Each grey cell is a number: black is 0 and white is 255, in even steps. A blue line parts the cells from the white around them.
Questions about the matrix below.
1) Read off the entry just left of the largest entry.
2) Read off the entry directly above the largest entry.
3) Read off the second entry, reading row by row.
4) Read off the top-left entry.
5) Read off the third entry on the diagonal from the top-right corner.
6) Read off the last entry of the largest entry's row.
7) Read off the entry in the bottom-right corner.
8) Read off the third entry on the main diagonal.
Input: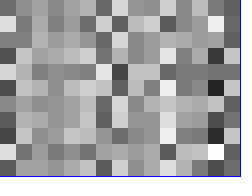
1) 193
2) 44
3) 142
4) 109
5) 155
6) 97
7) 109
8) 179

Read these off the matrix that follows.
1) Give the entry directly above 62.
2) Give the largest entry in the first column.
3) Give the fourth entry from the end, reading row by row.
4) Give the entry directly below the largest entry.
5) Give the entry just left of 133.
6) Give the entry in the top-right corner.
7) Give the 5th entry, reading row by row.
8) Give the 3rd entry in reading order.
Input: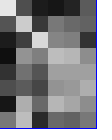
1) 204
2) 230
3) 42
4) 84
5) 216
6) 91
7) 35
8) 28

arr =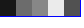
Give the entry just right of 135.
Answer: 235
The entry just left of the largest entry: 135
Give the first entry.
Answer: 23

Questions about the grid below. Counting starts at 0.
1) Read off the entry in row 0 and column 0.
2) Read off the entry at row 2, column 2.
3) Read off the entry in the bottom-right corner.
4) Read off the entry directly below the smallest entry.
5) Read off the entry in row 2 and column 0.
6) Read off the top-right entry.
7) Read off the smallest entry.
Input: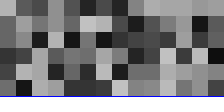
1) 179
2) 28
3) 67
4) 131
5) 102
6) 158
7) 14

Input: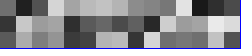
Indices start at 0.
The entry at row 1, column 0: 53
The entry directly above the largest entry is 47
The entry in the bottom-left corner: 90
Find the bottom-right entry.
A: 82
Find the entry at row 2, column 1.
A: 172
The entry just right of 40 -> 206
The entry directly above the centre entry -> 180
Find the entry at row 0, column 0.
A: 111
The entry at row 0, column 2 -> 82
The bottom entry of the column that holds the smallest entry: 111
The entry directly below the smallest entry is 164
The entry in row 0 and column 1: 32
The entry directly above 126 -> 156

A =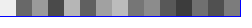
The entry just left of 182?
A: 74
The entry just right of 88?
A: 60
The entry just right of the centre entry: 118
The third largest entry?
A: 182

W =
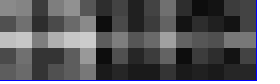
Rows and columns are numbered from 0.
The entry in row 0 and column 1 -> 132
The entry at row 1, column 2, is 45
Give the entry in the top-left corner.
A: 138
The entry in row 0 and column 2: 60
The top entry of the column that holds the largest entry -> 86
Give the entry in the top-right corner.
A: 67
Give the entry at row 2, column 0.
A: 191
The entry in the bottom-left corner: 93
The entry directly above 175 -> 74
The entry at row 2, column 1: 198
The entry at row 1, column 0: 80
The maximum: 204
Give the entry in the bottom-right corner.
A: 38
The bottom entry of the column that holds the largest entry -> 120
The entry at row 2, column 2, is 126

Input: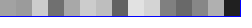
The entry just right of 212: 128
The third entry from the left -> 204
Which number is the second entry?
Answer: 155
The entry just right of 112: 168
